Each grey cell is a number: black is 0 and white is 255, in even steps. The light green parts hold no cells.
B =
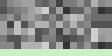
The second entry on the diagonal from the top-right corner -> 51
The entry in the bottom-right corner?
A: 67
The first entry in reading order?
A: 97
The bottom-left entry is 136
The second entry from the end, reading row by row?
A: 51
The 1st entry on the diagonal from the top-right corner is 148
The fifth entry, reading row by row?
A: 161
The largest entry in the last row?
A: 207
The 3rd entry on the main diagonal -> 109
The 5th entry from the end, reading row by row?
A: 109
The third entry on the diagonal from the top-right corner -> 109
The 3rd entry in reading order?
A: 148
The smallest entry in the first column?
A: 83

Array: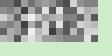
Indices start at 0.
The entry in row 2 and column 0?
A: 210
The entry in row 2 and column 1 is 173
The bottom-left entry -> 185
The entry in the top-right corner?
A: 130
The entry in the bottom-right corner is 100
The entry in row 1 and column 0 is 144
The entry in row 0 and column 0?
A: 114
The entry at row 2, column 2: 100
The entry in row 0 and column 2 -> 76
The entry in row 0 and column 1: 114
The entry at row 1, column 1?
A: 130

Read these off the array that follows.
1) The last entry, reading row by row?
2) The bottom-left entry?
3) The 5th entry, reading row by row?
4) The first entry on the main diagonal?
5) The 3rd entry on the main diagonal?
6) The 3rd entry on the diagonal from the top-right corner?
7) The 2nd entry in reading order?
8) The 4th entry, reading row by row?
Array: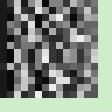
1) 86
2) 25
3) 142
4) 25
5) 117
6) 70
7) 70
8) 25

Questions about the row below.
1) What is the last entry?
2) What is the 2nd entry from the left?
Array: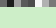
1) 120
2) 29

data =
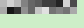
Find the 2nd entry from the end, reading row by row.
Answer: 115
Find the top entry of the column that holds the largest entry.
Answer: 62
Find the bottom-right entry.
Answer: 169
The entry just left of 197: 102
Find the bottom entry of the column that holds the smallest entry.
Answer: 23
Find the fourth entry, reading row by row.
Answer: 130
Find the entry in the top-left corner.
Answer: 185
